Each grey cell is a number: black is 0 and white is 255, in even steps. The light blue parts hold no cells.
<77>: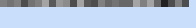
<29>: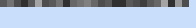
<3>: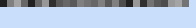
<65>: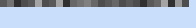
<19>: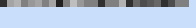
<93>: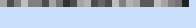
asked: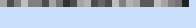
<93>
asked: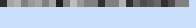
<19>
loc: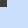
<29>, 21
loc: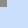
<77>, 10

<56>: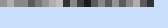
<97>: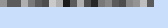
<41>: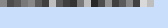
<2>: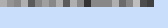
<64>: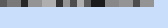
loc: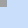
<2>, 7
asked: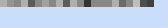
<2>
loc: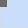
<2>, 18

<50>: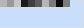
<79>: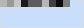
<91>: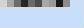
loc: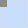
<91>, 10
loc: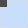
<91>, 6
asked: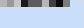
<79>
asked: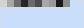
<91>

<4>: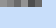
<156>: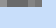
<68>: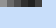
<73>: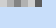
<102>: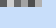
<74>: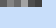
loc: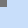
<156>, 6
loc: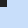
<68>, 5
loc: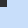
<68>, 4

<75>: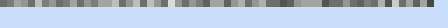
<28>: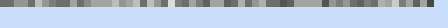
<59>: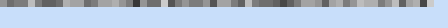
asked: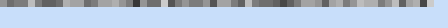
<59>
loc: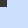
<59>, 20
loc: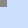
<28>, 13

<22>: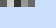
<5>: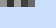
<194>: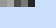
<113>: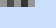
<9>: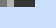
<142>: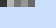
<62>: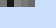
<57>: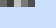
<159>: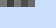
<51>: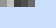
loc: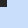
<194>, 5
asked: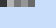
<142>
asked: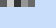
<22>
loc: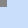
<62>, 3
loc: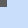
<22>, 1

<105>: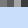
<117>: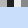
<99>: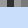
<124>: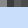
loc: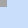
<105>, 3
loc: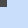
<124>, 4
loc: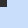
<99>, 2

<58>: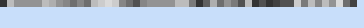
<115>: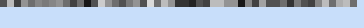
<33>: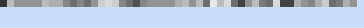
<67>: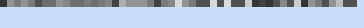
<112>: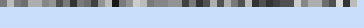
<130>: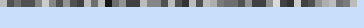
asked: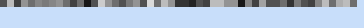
<115>
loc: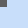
<58>, 30
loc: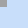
<115>, 38
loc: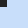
<115>, 28

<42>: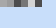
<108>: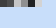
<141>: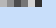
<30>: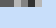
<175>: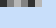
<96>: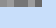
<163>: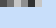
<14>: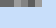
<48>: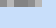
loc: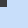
<108>, 1
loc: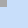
<42>, 1

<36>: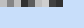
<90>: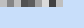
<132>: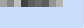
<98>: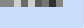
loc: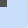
<90>, 4
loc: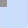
<132>, 8
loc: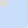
<90>, 7
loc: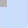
<132>, 9
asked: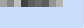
<132>

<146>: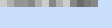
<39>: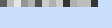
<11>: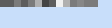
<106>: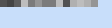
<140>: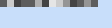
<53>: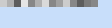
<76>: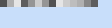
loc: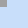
<53>, 9
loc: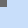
<146>, 12
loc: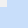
<11>, 9
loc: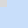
<53>, 7

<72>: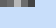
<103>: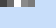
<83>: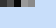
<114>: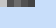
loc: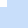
<103>, 3
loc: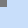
<103>, 5
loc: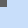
<72>, 1
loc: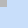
<72>, 3
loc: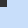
<83>, 1

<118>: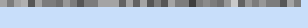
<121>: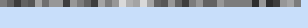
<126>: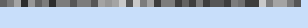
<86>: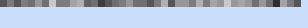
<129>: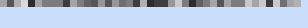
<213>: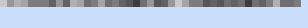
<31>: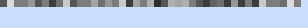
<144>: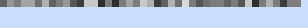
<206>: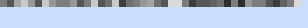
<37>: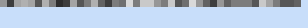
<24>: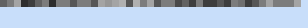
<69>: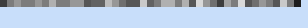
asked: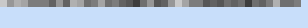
<213>
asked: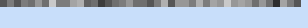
<86>
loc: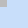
<69>, 16
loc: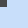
<24>, 26
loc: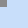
<118>, 30

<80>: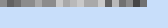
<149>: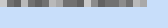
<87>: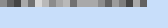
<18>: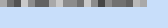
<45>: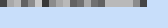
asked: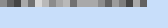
<87>
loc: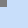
<87>, 18
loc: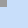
<87>, 17
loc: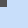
<18>, 3

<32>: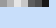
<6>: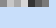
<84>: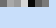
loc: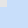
<32>, 3
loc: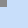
<6>, 1
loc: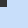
<6>, 5
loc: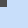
<32>, 6
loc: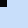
<84>, 5
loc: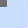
<84>, 1

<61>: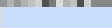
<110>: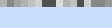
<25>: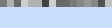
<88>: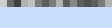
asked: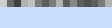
<88>
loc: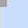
<110>, 3

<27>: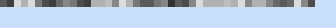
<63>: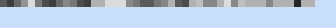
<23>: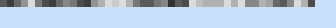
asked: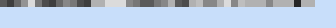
<63>
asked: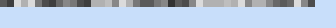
<27>
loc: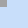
<23>, 39
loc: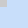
<23>, 17

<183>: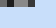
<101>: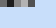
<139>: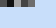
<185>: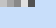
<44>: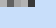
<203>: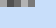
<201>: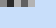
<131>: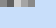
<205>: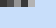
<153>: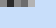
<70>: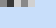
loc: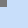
<203>, 5
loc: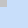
<185>, 1
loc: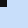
<139>, 2
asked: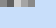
<131>
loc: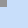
<205>, 3
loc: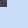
<139>, 4

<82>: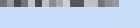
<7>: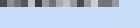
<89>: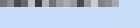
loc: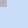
<89>, 7
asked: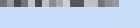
<82>
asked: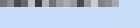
<89>
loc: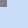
<89>, 15
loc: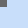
<89>, 4

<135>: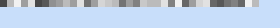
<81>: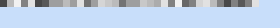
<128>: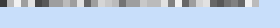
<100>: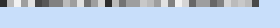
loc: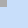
<81>, 23
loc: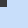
<128>, 1
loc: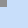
<135>, 8

